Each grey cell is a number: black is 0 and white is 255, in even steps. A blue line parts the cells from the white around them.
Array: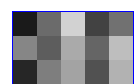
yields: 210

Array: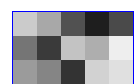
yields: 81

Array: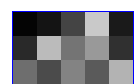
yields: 68

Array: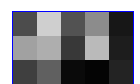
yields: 82

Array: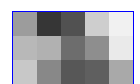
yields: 81

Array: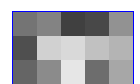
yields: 64

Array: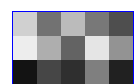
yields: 187

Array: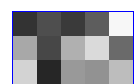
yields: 58
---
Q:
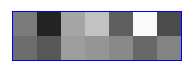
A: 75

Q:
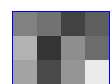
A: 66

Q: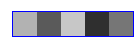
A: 90

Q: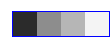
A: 141

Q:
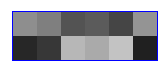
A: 39

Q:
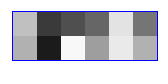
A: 58
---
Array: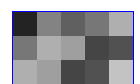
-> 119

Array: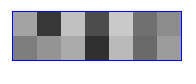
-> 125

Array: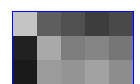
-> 33

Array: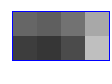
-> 61

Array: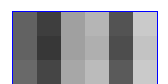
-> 98

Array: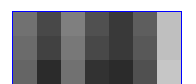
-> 107

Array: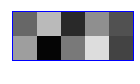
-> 158
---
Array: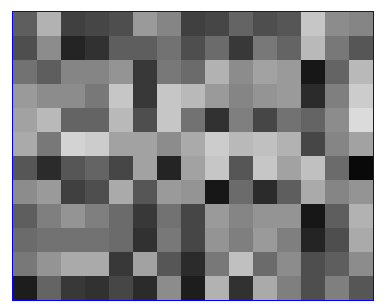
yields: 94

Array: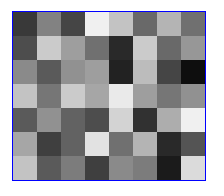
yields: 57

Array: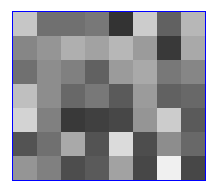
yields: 198

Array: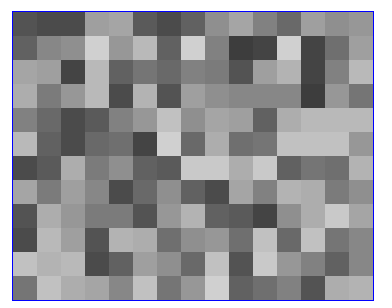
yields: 83

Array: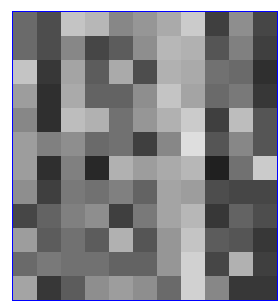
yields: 106

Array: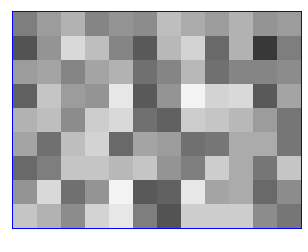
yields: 126

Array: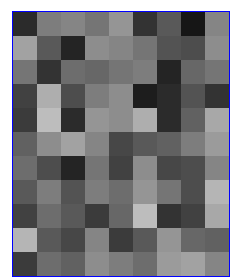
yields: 43

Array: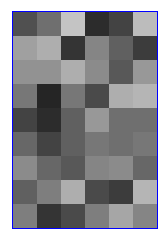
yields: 80

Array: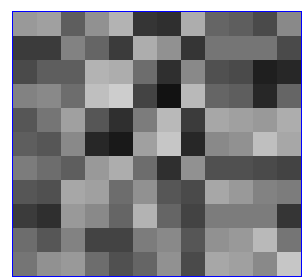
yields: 153
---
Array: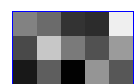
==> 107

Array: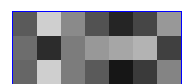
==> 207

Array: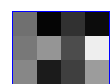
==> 5

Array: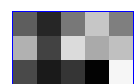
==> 38

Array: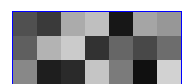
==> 58

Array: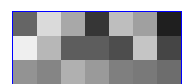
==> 218

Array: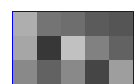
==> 116
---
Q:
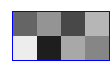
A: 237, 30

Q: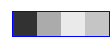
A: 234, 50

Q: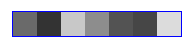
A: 220, 51

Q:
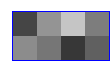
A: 197, 55

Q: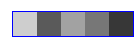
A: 206, 55

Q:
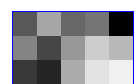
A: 240, 1

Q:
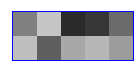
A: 198, 42

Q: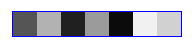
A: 241, 11
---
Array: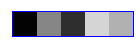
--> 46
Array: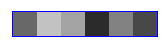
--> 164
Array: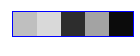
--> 45
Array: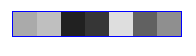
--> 33
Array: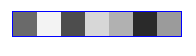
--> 77
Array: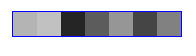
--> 37
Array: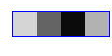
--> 11
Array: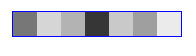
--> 179
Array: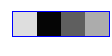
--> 95
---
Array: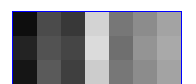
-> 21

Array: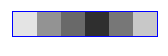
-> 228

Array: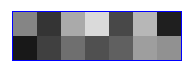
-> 24

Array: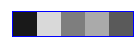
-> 25

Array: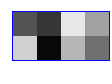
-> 208

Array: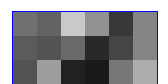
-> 83

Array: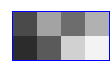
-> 44
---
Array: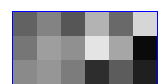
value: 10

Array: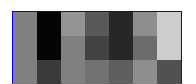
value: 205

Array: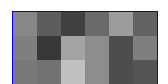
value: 127

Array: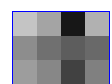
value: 105

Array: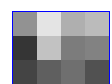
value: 130

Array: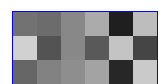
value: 69

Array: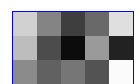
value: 34

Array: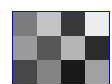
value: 44

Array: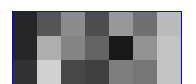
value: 195

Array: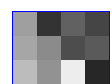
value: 90
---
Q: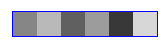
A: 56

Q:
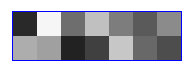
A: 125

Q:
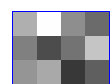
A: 128

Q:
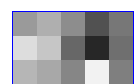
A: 119

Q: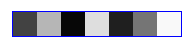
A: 31

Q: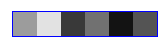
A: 19
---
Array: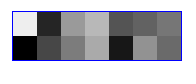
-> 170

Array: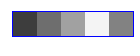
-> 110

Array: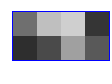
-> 46

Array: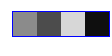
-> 139

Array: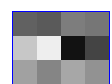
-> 161

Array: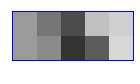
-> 139

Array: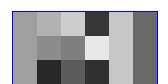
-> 91

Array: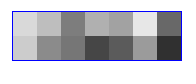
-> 70

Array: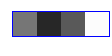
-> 118

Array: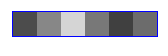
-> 213
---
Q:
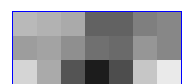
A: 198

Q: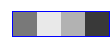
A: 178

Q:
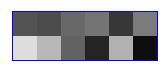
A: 178

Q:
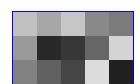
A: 220

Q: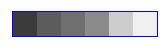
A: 205

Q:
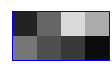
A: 57

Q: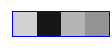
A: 180

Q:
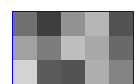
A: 174

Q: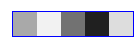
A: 32
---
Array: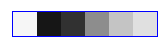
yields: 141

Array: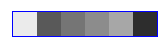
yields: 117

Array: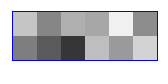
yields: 126

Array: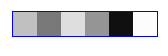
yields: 149

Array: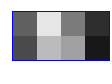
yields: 74

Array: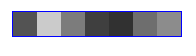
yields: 83

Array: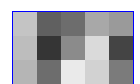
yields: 96

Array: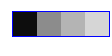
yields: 180

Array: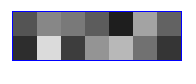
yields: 53

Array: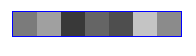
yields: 101
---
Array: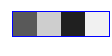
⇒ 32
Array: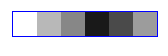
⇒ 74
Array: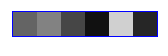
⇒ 208
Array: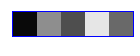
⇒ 230
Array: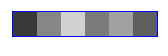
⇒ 161
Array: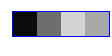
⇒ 212
